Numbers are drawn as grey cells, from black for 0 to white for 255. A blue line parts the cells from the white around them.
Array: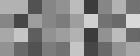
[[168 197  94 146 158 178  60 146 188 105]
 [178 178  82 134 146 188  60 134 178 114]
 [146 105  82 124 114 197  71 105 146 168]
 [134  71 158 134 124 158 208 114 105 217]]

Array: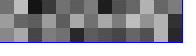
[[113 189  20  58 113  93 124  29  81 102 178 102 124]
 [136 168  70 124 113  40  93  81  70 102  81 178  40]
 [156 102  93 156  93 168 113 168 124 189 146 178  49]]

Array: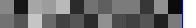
[[114  85 197 105  65  85  43 145  75  65  85  33 123]
 [135  22 166 156 185  43 114  95 123 123  55 145  11]]

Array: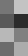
[[118 195]
 [108 172]
 [184 128]
 [ 89  43]]

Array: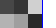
[[179 159  41]
 [ 71  53 208]]

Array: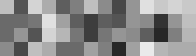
[[106 149  84 212 182 118  61 118 149 139  94  39 127 182]
 [106 106 118 224 161  94  61  94  84 149 139  51 149 191]
 [191  84 212 172  94 127 191 139  72 149 224 201 212 201]
 [139  72 191 172 106 106 161 127  39 161 234 182 172 172]]

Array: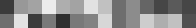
[[110 226  59 121  47 121 130 215 110 140 205 174 193  80]
 [ 59 152 163 236 174 163 226 193 110 140 101  70  90  70]]
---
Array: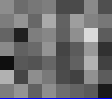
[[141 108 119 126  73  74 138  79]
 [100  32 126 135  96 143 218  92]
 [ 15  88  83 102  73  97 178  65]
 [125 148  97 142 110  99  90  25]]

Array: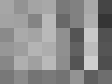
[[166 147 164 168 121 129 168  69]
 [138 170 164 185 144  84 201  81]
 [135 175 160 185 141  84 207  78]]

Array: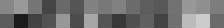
[[135 153 117  69 105  85 130 120 129 108  93  88 114 152 143 125]]

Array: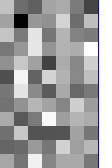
[[194 109  96 164 170 123  69]
 [197 122 229 118 180 131 123]
 [144 199 161  66 172 136 207]
 [119 228 138  91 169 104 121]
 [170  89 122 249 158 180 172]
 [101 106 154 119 209 159 183]]

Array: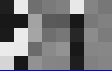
[[ 31 234 111 122 128 232 132 119]
 [ 26 235 165 111 119  39 140 124]
 [213  23 146 133 132  30 129 133]]

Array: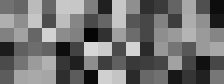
[[113 102 187 103 200 199 127  32 199 143  47  59 100 168  79  13]
 [129 162 102 210 140 129   5  49 159 108  71 142 154 180 154 133]
 [ 75 116 155 177  54  31 142  62  96  57  62  70 162  68  16  71]]
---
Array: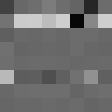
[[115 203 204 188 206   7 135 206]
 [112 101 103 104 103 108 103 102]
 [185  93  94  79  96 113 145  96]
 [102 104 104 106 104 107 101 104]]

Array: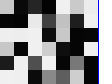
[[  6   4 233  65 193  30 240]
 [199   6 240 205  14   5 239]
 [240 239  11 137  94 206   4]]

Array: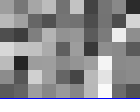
[[184 160 102  81 117 114  77 115  76 212]
 [216 195 193 171  95 157  56 142 137  90]
 [140  86 208 159 101  69 185 227 135 139]]

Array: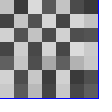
[[ 67 196  81 213  68 214 193]
 [ 69 205  72 211  71 220 202]
 [210  77 199  61 209  58  79]]

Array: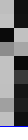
[[194  18]
 [140 166]
 [193  57]
 [160  30]]

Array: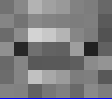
[[133 115 137 131 128 125 127  90]
 [144  39 112  99  97 158  33  97]
 [108 133 193 168 155 125 127  88]]

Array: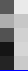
[[174 199]
 [ 21 214]]

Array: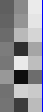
[[ 99 148 229]
 [124  47 165]
 [152  14 109]
 [116  60 187]]
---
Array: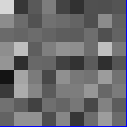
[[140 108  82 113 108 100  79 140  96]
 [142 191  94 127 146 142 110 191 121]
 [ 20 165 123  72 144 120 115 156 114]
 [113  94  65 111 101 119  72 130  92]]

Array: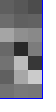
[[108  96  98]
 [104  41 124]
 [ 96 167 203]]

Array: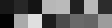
[[  3 170 223  29  75 105 101 156]]

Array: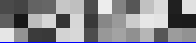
[[ 94  23 189 214  51 215  57 135 154 204 231 227  28  27]]

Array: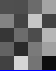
[[131  68 199  66]
 [ 99  42 122 161]]

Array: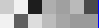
[[241  95 221 188 166 154 154]]

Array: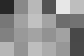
[[119 162 193 163 109 114]
 [182 148 190 172 151  73]]

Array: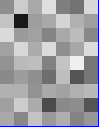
[[195  24 158 169 213 176 159]
 [161 216 172 219 143 167 220]
 [138 157 143 110 190  84 118]
 [159 205 171  75 138 142  84]]

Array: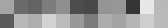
[[ 91 184 174 211 188 153 124 173 164 180 206 187]]
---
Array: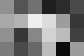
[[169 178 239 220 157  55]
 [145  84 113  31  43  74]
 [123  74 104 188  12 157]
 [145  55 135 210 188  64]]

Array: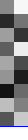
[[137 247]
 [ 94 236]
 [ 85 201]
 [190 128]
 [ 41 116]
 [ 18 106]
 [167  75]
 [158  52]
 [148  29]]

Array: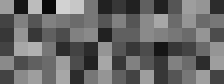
[[ 67 167 177 119  44  67  44 149  85  55  76  21  55  67 107 149]
 [ 55 149  55  96  76 129 138  33  96  96 138 129 119 107 149  76]
 [ 67 138 158 107 167  44 119 149  96  67 158  55  85 119 158  67]
 [ 67 129  85 129 119 107 119  85 129  85 138 167 107 149 107 119]
 [138  76  96 107 158  76  33 167  55 129  85  55 129 107  44 158]
 [158  21 188   9 210 199 119  33  55  33  96  33  85 158 149  44]]

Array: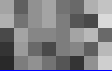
[[ 73 164 134 134 125 164 185 105]
 [ 52 155 105  73 125 134  95 185]
 [ 41 125 145 115  85  52 145 207]
 [176 115 145 164 125  85  73 218]
 [164  95 145 164 115 105 176 195]]

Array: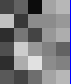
[[ 79 205 152 129  98]
 [ 45 173 225 140 129]
 [ 45 119  68 152 173]
 [ 68  98  12 164 183]
 [ 89  68 110 164 183]
 [193  56 140 140 152]]

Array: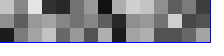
[[195 134 228  49  40 114 152  17 175 207 195 143  94 123  61]
 [ 28 123 163 195 104 152  82 175  28 163 175  82  82 104 163]
 [143  94 152 163 134 114 134  94  40 143 152 114 207  72  82]]
